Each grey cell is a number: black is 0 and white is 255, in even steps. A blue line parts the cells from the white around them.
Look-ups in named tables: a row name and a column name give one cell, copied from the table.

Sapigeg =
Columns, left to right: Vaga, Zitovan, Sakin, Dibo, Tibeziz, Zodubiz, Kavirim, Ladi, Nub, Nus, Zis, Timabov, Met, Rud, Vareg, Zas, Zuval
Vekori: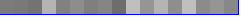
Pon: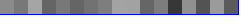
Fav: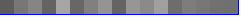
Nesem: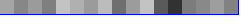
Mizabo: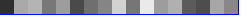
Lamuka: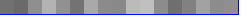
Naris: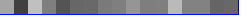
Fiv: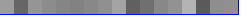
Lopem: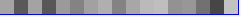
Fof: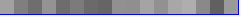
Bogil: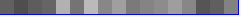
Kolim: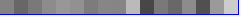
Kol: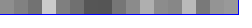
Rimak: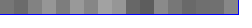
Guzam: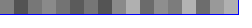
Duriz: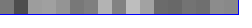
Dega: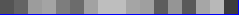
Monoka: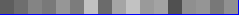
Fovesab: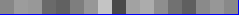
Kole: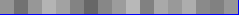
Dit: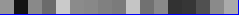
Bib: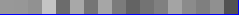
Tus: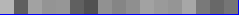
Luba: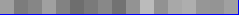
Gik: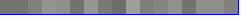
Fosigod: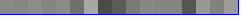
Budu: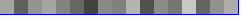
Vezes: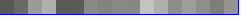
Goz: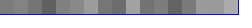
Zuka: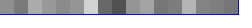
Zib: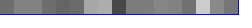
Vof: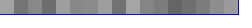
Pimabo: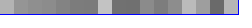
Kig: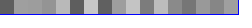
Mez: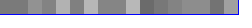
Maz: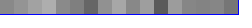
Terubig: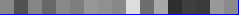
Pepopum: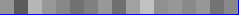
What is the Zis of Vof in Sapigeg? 133
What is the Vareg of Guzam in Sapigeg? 109
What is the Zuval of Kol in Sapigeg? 153
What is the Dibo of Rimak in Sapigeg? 150
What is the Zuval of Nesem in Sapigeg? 130
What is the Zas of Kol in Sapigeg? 148
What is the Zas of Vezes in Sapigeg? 125
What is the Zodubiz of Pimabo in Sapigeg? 124
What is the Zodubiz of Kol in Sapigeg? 112
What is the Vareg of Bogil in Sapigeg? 85
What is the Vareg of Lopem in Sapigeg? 113
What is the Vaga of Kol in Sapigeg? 142
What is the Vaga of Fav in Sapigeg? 92
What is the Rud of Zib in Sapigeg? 113
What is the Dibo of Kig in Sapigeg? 148
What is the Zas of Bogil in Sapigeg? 95
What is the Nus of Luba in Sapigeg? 147
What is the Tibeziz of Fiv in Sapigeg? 133
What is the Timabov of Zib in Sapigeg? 134
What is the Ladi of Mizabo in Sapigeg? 133

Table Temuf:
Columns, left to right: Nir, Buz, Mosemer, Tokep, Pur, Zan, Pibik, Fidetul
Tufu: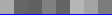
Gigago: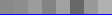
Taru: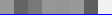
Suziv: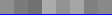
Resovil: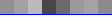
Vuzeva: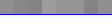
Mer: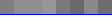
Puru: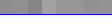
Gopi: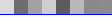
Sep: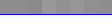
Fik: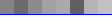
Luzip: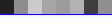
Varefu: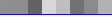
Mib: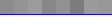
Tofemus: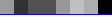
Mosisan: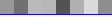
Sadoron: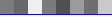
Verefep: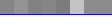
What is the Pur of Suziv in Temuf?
147
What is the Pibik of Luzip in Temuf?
62
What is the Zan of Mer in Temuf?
105
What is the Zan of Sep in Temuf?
150
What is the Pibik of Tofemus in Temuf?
173
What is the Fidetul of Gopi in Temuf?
140
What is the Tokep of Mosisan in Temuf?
183
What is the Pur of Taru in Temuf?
149
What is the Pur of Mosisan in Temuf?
83
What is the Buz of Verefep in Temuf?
147
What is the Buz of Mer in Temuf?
143
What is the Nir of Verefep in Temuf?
133
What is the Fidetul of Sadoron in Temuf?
201
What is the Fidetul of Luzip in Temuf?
143
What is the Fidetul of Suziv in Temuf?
137

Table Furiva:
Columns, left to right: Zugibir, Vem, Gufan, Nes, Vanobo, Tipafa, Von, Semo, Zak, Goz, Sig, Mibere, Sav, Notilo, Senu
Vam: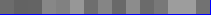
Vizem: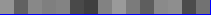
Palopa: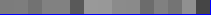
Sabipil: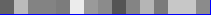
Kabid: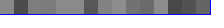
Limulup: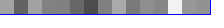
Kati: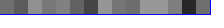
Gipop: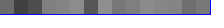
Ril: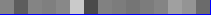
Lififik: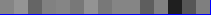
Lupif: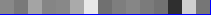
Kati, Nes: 119
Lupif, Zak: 126
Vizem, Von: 63
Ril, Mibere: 132
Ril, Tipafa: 202
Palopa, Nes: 129
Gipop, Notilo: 111
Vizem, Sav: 142
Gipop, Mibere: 135
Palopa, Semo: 152
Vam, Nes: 135
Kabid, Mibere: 140
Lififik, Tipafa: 120
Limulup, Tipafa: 103

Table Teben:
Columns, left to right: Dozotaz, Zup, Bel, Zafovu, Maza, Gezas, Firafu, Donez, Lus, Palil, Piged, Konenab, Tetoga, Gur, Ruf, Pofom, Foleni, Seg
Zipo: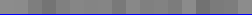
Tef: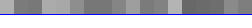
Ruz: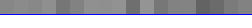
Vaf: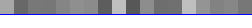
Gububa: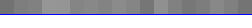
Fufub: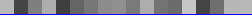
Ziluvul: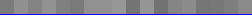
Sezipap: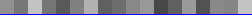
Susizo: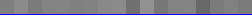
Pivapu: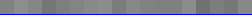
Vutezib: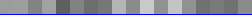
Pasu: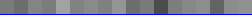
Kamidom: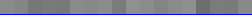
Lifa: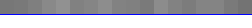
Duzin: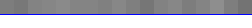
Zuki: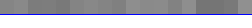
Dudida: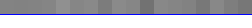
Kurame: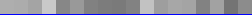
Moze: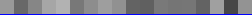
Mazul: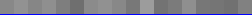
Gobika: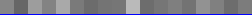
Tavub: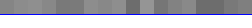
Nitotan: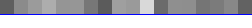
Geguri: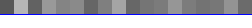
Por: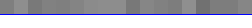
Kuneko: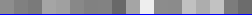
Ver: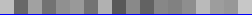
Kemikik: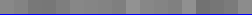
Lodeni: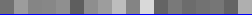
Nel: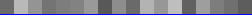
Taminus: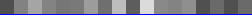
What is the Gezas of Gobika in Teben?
122
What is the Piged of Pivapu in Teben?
130
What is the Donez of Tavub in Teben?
136
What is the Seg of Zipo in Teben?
140
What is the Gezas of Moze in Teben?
120
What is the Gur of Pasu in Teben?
135
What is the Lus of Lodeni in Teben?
189
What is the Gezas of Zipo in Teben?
134
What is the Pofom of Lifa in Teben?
132
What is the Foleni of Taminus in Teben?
80
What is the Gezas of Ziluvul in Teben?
122
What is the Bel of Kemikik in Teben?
120
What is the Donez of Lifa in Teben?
141
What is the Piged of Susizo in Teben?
145
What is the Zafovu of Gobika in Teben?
131
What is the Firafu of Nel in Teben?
153

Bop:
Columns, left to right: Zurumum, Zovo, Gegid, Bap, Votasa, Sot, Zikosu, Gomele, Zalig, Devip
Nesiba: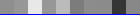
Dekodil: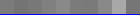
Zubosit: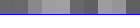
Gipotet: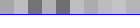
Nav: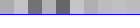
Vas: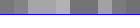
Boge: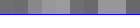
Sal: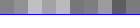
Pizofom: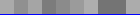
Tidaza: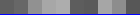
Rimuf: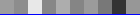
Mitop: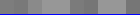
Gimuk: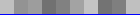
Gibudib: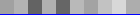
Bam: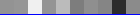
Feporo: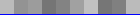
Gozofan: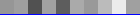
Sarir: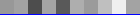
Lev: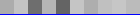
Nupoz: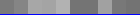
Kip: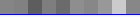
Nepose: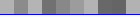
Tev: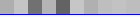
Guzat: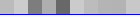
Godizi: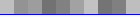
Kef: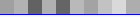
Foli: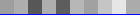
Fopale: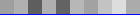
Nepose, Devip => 178
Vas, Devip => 113
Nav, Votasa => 102
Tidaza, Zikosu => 90
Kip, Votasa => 107
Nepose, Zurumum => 178

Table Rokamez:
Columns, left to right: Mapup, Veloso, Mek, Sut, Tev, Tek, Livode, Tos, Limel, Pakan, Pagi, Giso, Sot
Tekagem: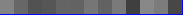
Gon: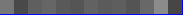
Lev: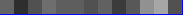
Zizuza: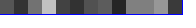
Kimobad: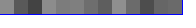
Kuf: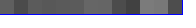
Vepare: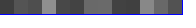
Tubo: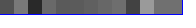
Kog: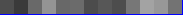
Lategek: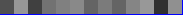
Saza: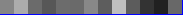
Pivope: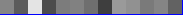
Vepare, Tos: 106
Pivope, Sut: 76
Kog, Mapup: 77
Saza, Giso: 33
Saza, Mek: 107
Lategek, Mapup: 80

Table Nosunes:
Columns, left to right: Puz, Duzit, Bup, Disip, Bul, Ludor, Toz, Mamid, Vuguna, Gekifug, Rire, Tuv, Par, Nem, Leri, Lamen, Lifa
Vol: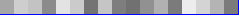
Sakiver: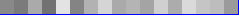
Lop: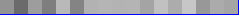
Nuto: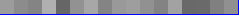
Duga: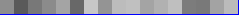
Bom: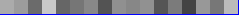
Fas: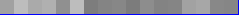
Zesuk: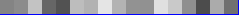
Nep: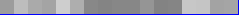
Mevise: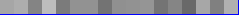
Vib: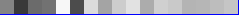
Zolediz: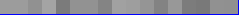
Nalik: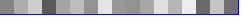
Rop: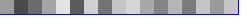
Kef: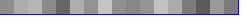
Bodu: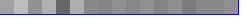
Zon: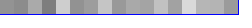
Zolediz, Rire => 149
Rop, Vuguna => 197
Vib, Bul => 247
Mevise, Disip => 189
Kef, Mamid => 197
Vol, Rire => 145
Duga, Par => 191
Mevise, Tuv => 116
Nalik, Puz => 132
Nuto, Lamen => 128
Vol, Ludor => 203

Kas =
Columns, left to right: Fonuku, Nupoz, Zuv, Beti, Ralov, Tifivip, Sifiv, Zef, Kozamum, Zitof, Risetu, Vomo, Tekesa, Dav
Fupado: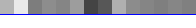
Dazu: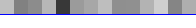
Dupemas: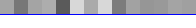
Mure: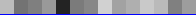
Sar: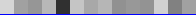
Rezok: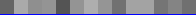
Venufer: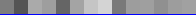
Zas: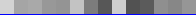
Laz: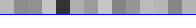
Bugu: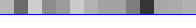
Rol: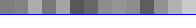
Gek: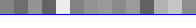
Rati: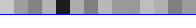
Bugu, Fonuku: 183
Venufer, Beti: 158
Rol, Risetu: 93
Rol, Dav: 203
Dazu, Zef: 190
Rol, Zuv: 172
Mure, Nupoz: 115
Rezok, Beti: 148
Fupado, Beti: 141
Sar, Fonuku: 214
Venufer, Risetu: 159

